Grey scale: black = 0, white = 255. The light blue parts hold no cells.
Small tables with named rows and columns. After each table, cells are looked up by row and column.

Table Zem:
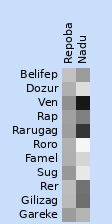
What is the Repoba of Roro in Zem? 177
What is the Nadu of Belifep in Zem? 155
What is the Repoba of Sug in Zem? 152
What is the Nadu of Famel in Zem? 213
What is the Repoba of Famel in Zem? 175
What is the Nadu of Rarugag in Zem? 53
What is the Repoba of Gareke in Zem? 156

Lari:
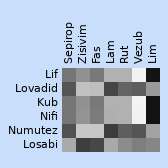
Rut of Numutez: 94
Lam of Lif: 177
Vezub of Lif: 242
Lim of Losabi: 134
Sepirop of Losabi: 170
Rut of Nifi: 177
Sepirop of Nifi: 117
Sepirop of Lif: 118
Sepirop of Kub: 118
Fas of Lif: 121
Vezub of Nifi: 242
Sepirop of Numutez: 81
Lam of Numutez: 60
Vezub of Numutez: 85
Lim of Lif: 19

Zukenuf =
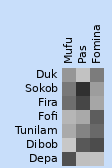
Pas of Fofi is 169
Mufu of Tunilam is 170
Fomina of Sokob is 157
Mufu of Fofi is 182
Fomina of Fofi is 93
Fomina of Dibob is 76
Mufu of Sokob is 120
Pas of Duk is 194
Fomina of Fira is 166
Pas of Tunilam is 132
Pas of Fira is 70
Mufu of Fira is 110

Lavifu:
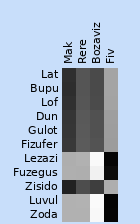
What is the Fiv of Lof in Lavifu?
163
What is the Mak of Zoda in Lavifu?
177
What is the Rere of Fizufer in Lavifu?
91
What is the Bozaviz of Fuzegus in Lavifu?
241
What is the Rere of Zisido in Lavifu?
77
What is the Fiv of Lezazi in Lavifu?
5
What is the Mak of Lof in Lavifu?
48
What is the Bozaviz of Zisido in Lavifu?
62
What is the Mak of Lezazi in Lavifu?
174
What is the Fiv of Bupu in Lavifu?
164
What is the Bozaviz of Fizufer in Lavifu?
83

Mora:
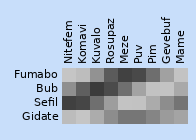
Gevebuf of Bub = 195
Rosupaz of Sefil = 157
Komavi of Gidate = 197
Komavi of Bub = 95
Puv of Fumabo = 73
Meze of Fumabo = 65
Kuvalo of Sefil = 111
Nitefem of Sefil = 64
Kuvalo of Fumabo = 146
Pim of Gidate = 133
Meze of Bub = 111
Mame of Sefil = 116
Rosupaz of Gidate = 141
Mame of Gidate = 164
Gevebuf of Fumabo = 161
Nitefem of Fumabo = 197
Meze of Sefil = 195
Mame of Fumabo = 195
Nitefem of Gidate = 188
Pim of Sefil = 171

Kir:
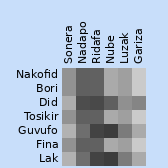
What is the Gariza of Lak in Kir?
170
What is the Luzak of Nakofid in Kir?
159
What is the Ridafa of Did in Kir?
73
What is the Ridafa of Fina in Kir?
97
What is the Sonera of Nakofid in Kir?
146
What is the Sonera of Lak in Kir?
178
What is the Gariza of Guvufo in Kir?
170
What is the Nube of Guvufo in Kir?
60
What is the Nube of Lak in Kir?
60
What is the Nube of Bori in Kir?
170
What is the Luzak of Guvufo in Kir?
123
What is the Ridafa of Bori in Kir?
97
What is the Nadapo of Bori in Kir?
96
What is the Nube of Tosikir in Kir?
170

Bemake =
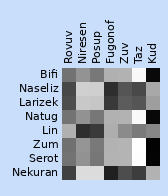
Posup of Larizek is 198
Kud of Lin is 135
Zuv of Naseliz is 85
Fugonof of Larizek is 57
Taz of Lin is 122
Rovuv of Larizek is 77
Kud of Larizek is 158
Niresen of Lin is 46
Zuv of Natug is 178
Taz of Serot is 253
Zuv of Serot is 180
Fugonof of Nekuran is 32
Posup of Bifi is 120
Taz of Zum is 254
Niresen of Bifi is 147
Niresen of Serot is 146
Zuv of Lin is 139
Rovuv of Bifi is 114
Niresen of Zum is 149
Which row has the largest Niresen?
Nekuran

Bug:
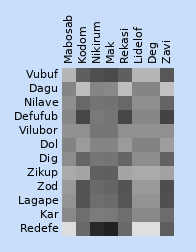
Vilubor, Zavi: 144
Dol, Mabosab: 131
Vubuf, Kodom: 95
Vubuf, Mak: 74
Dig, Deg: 141
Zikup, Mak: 95
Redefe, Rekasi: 105
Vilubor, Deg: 146
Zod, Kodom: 83
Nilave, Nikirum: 116
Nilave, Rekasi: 104
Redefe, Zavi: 93
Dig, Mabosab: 141
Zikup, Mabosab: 170
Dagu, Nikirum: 133
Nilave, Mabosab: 143
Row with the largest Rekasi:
Dagu

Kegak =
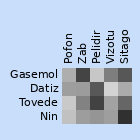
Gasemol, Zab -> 68
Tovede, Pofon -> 201
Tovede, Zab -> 130
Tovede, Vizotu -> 162
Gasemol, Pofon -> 174
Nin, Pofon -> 193
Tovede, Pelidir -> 66
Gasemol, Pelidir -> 199
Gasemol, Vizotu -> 126
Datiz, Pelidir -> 88
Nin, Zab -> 157
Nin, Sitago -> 48
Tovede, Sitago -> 102
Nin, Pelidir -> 149
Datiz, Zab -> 156
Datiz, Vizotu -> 211
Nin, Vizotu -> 158

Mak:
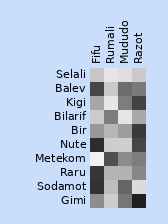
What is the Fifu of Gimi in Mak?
141
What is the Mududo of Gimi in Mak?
118
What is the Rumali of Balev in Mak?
202
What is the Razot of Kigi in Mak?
67
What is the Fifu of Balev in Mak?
70
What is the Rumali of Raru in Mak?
180
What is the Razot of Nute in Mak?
70
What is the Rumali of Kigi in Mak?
231
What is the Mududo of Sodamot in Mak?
101
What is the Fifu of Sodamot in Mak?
50
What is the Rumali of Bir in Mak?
182
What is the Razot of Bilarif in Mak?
168
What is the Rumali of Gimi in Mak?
205

